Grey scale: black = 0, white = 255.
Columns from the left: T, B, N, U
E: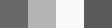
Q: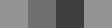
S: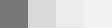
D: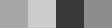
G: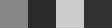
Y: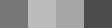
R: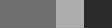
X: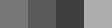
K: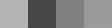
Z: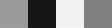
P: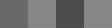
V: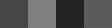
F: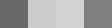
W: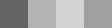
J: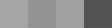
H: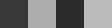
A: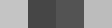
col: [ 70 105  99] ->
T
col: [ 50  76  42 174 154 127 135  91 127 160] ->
U
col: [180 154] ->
T
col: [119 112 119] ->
T

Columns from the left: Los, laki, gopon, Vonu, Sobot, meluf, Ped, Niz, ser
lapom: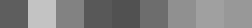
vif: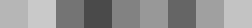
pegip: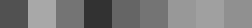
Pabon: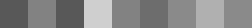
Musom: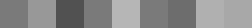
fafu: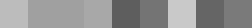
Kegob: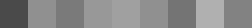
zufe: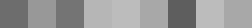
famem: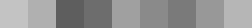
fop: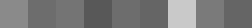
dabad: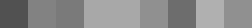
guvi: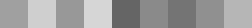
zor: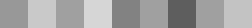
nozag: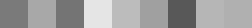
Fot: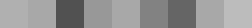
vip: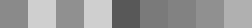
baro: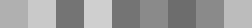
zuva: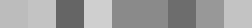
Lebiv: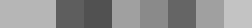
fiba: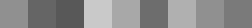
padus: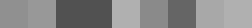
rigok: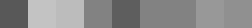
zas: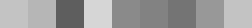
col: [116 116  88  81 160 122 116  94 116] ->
gopon
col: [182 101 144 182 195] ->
ser
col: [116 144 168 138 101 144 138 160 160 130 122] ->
meluf
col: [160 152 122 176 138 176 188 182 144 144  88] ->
Los
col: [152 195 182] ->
laki

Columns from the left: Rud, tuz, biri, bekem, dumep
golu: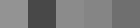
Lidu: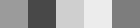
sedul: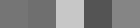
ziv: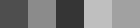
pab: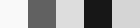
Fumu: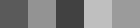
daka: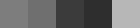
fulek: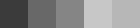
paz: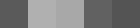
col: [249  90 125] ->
Rud
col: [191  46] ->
bekem
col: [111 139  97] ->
tuz
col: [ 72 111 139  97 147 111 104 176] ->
tuz

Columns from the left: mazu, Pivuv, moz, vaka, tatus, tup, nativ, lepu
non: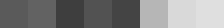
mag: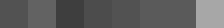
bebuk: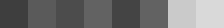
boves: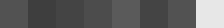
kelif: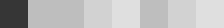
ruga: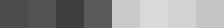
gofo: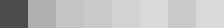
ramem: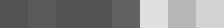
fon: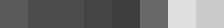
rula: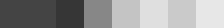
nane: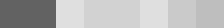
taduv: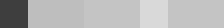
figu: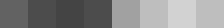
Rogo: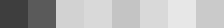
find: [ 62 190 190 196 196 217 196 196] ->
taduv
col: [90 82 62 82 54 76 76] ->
mazu
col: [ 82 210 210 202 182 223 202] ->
nativ

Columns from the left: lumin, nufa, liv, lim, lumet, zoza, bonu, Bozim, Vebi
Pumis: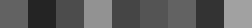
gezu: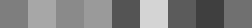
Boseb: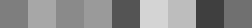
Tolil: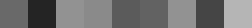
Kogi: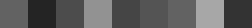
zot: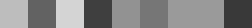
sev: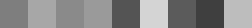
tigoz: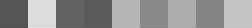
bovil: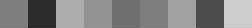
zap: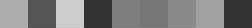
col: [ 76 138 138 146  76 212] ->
liv
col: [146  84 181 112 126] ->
lumet

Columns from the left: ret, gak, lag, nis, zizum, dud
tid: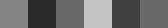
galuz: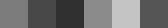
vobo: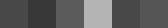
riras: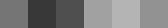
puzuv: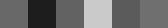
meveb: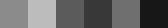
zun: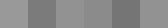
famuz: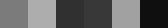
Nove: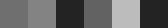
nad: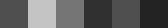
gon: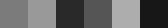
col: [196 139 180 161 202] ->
nis
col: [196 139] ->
nis
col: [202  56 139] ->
nis
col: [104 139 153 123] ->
ret
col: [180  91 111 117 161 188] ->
zizum
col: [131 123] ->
ret

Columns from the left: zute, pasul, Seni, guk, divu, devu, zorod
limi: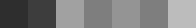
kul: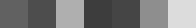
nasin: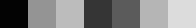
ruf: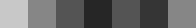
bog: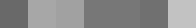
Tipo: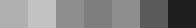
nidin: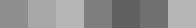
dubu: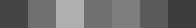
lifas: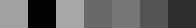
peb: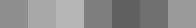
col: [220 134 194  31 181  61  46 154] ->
zorod
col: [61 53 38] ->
guk
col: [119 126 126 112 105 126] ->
guk
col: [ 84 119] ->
divu
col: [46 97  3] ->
zute
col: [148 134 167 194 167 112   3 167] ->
pasul
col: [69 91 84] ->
divu

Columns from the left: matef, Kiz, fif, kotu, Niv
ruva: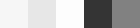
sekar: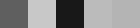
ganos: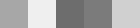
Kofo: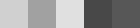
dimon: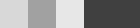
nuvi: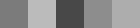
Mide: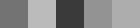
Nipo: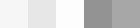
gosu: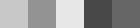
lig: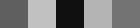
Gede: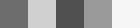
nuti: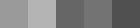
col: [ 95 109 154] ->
matef
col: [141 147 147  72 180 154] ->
kotu
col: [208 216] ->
matef
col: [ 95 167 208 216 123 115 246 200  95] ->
matef
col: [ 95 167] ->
matef
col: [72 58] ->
fif
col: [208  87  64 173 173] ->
Niv

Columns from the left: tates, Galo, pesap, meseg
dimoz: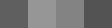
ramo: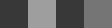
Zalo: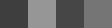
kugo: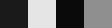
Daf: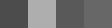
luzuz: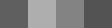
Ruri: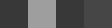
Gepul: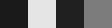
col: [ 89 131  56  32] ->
pesap
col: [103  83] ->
meseg

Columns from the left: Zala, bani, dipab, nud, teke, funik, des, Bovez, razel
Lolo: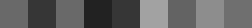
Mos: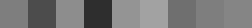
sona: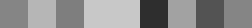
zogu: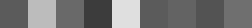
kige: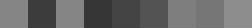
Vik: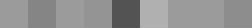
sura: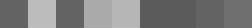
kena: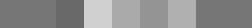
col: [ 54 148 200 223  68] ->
teke
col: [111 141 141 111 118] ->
razel
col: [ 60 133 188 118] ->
bani
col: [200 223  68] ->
teke

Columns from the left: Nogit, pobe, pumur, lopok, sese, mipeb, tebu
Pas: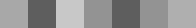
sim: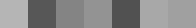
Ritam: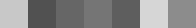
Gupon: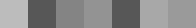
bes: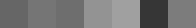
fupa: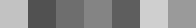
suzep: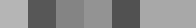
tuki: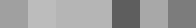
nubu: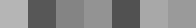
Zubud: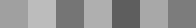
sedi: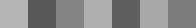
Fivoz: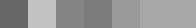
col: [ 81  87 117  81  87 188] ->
pobe
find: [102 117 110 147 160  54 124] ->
bes
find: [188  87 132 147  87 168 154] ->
Gupon
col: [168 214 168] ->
mipeb

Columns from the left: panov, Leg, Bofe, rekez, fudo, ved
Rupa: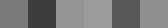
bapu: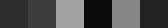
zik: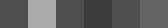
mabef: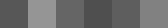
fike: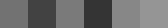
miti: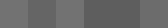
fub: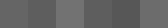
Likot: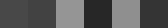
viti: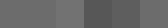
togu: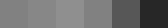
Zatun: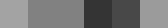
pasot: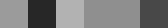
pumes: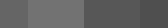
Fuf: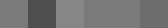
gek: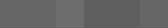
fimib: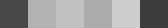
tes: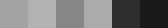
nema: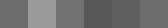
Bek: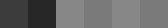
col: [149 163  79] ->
Bofe
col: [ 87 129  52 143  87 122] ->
rekez
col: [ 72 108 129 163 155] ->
panov
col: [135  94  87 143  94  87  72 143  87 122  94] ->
fudo
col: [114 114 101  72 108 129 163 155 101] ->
panov

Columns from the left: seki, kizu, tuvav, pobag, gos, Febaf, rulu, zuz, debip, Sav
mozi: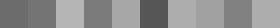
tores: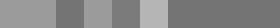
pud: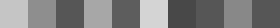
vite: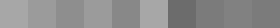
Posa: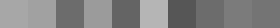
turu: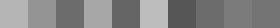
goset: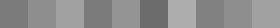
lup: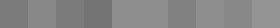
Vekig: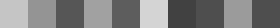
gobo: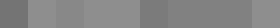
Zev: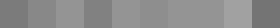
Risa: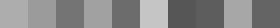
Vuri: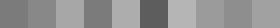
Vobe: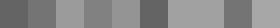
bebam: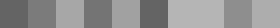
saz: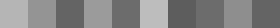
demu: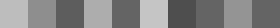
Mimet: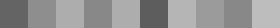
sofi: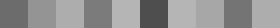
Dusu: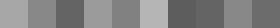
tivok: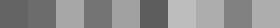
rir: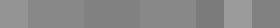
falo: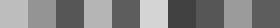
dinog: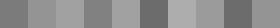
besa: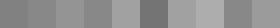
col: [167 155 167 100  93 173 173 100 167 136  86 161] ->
tuvav
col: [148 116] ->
tuvav
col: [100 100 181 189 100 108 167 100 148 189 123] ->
seki
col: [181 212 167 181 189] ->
Febaf

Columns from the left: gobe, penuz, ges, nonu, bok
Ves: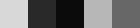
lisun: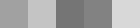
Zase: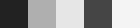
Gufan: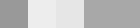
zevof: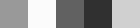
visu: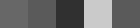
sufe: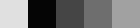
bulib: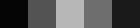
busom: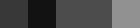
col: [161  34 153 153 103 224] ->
gobe
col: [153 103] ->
gobe
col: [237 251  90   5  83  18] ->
penuz
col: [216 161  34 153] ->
gobe
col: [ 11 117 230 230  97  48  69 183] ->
ges
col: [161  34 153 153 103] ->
gobe

